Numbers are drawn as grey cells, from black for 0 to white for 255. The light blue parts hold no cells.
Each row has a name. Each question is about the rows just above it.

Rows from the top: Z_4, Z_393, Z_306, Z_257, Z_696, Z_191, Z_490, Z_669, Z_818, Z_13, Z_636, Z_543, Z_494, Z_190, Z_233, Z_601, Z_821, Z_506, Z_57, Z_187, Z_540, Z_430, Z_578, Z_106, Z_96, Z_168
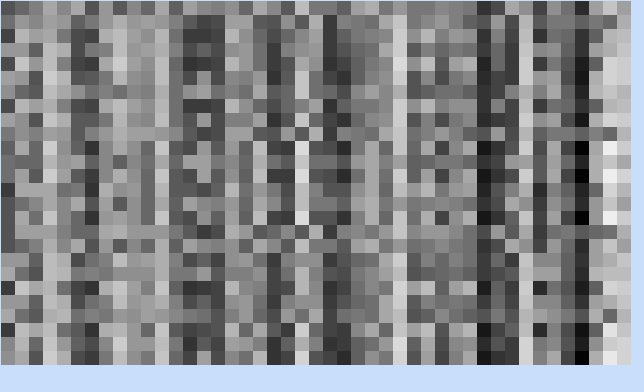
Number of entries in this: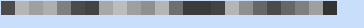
24
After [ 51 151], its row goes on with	[159 143 103 196  89  75 143  96 159  96 188  67  59 218  83  83  51 127
 174 103 196 111 174  67 143 174  23  51  96 196  67 159  67   3 151 238
 204]
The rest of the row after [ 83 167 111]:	[196 135 103  51 151 159 143 103 196  89  75 143  96 159  96 188  67  59
 218  83  83  51 127 174 103 196 111 174  67 143 174  23  51  96 196  67
 159  67   3 151 238 204]
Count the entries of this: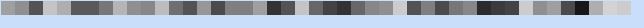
45

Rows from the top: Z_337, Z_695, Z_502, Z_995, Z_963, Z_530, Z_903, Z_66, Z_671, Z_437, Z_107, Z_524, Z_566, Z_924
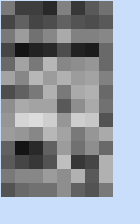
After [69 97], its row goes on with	[69 77 97 83 77 89]
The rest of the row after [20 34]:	[ 41  77  34  28 105]

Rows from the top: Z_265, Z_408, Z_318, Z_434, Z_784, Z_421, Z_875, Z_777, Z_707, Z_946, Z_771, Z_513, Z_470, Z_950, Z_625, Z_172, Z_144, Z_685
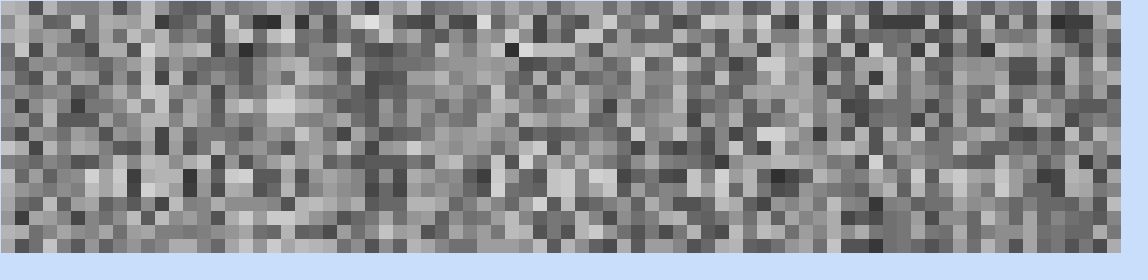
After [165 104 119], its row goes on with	[ 83 119  76 172]
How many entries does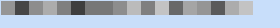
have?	18

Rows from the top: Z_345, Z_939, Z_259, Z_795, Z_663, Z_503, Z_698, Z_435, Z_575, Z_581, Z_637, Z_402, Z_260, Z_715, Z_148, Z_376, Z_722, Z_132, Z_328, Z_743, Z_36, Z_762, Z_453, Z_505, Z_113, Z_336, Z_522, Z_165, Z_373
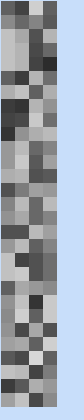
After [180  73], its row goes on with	[104]
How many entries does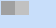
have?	2
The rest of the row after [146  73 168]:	[81]
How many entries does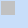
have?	1
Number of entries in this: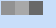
3

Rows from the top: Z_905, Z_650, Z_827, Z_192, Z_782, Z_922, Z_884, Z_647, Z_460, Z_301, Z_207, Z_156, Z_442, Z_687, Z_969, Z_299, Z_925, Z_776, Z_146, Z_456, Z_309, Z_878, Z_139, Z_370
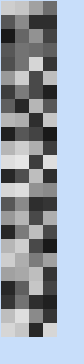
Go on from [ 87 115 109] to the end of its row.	[95]
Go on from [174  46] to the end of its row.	[198]
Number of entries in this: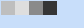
4
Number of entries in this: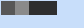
4
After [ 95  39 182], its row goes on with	[87]

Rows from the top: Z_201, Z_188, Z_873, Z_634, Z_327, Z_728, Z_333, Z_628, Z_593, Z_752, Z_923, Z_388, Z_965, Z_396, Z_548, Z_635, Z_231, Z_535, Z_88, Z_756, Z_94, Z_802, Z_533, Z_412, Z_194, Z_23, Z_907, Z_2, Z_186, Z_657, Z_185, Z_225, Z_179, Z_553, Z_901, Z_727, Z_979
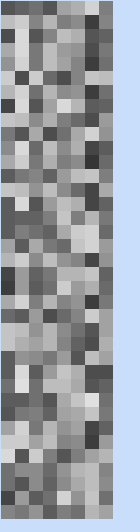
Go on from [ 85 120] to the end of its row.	[126  98 162 169 196 120]
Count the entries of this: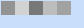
5
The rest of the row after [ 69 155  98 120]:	[181 181 196  98]
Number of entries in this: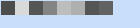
8

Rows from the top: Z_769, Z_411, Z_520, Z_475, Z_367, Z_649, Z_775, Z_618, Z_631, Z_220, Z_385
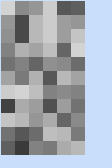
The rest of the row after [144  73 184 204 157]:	[196]
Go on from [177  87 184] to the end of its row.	[163]
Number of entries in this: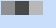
3
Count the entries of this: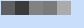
5

